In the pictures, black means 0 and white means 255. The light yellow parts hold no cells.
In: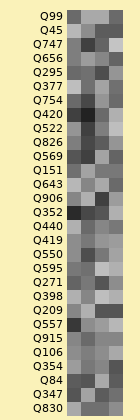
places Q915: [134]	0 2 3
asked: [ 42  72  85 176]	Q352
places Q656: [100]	3
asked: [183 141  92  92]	Q45
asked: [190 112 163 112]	Q377
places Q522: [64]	1
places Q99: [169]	1 2

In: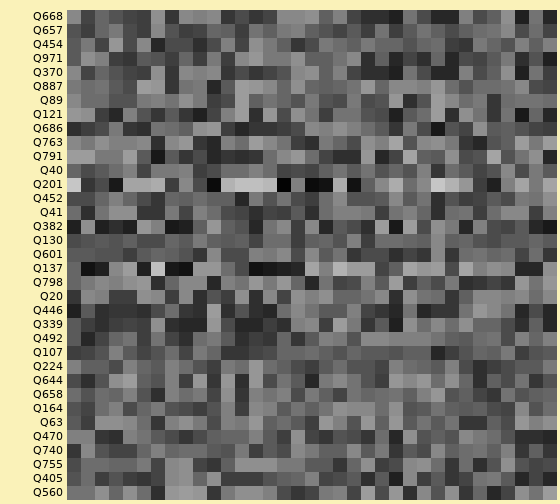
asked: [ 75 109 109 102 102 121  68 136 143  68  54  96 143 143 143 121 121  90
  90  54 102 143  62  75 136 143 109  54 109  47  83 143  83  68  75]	Q755
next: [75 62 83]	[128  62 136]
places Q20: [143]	5 12 16 18 24
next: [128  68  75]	[90 47 90]
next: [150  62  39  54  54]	[ 62  75 136]

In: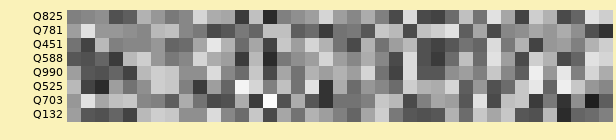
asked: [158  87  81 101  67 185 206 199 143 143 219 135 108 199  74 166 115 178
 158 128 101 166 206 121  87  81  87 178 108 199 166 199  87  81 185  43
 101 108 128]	Q132
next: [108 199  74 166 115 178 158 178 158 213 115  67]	[219  87  87]

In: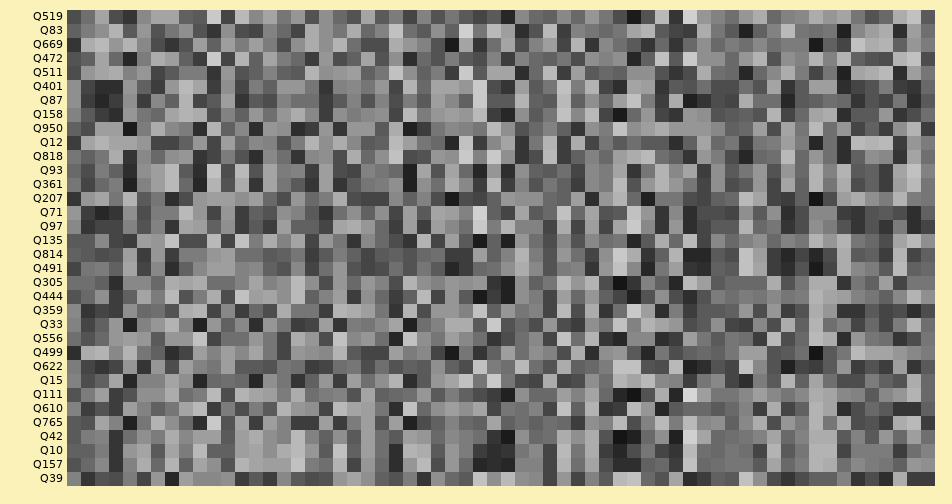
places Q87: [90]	10 13 19 25 30 31 34 52 61
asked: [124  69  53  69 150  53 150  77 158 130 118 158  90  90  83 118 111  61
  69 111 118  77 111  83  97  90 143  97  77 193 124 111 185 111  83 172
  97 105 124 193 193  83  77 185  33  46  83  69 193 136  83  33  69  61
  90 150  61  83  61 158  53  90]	Q622
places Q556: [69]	10 15 34
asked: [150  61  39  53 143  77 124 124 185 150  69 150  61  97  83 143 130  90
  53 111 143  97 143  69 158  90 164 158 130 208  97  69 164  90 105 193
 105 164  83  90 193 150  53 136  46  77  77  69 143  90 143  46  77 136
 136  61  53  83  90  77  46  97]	Q71
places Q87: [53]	12 45 56
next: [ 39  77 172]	[90 97 61]

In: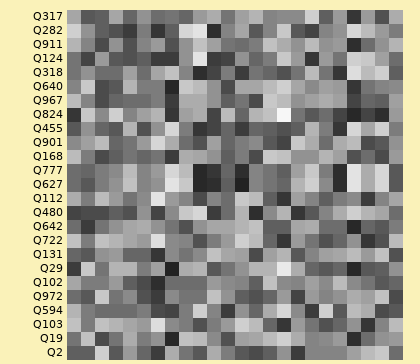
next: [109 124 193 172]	[146 187 146]
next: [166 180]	[193  95  95]
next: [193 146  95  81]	[102 154  68]

